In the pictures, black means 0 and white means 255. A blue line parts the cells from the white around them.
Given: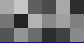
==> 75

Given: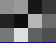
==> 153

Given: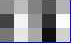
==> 130

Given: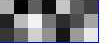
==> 197

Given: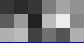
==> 125

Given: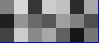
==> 192

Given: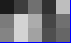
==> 112

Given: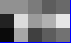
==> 123

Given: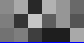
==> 178
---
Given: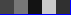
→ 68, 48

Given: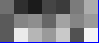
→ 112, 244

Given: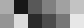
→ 173, 231

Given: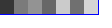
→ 54, 213

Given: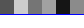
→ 84, 139

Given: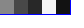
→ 135, 18

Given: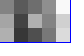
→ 131, 219

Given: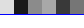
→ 223, 118
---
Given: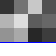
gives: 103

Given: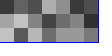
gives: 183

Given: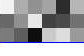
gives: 94

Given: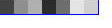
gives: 176

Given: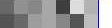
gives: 157

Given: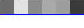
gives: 225

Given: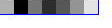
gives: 117
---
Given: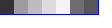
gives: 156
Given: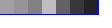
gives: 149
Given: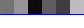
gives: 149
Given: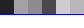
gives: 162
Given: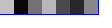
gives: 8
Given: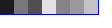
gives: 120
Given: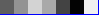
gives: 147
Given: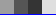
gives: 85
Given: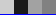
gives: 26
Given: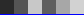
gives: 84
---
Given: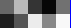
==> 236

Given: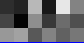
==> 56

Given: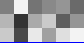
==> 202

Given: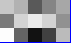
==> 234

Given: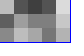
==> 127

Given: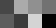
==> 59

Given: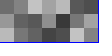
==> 57

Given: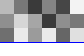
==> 58

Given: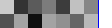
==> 144
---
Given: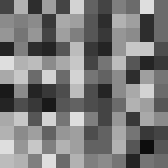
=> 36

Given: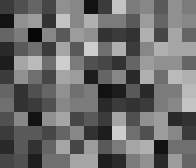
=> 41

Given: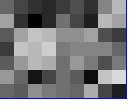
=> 172

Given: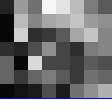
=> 113

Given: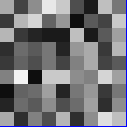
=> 141

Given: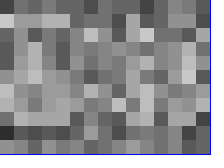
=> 133

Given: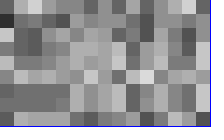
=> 187

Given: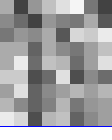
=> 99
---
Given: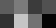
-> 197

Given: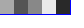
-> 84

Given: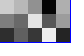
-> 96

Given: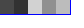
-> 50

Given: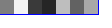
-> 243

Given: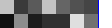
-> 141

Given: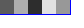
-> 174

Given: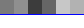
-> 143

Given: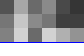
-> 210
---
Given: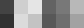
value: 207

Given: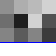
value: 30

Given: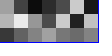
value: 235

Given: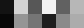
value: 211

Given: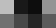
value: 25

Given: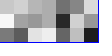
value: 163

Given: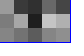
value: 167

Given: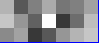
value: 150

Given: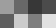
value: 104

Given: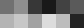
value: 143
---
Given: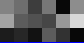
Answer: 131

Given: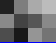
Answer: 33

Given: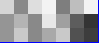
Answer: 213

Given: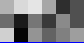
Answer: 178

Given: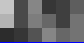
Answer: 198

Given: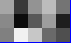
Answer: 166

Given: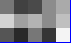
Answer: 119
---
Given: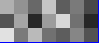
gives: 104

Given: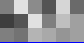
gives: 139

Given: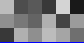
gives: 89

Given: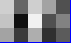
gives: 207

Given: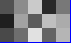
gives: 202

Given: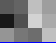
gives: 191
